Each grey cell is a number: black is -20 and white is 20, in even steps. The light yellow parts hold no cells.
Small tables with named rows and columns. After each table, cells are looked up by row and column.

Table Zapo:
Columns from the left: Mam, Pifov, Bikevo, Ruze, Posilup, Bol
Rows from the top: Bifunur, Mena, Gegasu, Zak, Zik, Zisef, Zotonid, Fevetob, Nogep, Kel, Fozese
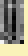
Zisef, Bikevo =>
-1
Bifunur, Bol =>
0
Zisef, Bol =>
1
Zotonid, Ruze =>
-19
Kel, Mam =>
-6
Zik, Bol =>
1
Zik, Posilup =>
0
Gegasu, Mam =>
3
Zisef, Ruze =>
-18
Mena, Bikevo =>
9
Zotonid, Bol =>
-5
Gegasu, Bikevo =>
0
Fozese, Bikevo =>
-10
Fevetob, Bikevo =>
-5
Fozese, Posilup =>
0
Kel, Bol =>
6
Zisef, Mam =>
3
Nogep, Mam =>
-5
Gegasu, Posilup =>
0

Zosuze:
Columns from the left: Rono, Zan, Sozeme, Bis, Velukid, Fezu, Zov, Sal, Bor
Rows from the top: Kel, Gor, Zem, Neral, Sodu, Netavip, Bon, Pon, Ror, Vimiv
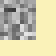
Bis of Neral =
10
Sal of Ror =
15
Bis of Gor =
6
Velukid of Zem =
12
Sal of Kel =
6
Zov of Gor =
2
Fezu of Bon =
15
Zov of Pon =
7
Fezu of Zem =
7
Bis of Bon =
-2
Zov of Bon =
8
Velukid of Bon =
-4
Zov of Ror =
16
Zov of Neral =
2
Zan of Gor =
0
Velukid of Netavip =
12
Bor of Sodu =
6
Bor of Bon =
5
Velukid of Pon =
-2
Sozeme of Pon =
3

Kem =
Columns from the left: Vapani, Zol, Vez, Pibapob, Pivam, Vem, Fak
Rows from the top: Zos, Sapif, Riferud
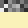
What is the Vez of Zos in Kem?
3
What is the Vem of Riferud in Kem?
-6
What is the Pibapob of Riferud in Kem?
-2
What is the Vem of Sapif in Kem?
-11
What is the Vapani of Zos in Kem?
-3
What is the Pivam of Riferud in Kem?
3
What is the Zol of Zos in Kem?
-14
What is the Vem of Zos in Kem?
0
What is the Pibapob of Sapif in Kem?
6
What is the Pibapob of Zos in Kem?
-4
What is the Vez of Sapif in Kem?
-2
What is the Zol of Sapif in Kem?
17
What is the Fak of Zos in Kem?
-7
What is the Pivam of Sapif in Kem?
9
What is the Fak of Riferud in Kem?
-13
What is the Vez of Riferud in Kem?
4
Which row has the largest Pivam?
Sapif

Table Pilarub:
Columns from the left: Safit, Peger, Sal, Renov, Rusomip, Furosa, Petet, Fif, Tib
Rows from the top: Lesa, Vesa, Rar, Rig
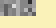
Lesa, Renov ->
2
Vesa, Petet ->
1
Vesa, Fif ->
2
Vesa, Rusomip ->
7
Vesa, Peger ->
-5
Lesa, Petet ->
1
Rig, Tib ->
-5
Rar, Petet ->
9
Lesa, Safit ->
2
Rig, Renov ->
0
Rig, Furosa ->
-1
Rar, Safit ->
2
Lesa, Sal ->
3
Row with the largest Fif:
Rig

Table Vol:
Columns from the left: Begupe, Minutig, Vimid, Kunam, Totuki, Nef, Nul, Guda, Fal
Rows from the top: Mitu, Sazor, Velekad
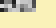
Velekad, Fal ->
9
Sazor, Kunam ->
-9
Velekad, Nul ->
3
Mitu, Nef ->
11
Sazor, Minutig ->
9
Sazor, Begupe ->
14
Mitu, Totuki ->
15
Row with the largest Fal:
Velekad

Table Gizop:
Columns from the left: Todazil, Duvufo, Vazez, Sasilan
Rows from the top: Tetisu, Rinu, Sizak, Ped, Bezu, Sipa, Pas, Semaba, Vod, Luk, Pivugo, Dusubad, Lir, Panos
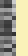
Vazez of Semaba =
-8
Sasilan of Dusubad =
-10
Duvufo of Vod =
-10
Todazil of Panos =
3
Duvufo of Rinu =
-11
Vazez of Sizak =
5
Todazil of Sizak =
5
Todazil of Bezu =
1
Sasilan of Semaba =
11
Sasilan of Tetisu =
12
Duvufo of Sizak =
4
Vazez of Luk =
0
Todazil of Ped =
-3
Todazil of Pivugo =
-3
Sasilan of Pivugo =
5
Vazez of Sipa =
-10
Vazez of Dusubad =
6

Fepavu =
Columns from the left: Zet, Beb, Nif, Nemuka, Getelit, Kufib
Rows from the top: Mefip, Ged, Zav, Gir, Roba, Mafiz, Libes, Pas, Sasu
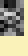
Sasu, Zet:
-7
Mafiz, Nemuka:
-6
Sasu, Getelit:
-10
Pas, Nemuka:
-5
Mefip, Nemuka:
-15
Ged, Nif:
-14
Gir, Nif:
13
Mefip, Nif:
-14
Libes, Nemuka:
-12
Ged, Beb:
-20
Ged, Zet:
-5
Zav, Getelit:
2
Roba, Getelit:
9
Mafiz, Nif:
4
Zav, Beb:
0
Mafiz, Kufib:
-1
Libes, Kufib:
2
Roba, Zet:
6
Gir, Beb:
14
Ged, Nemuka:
-15

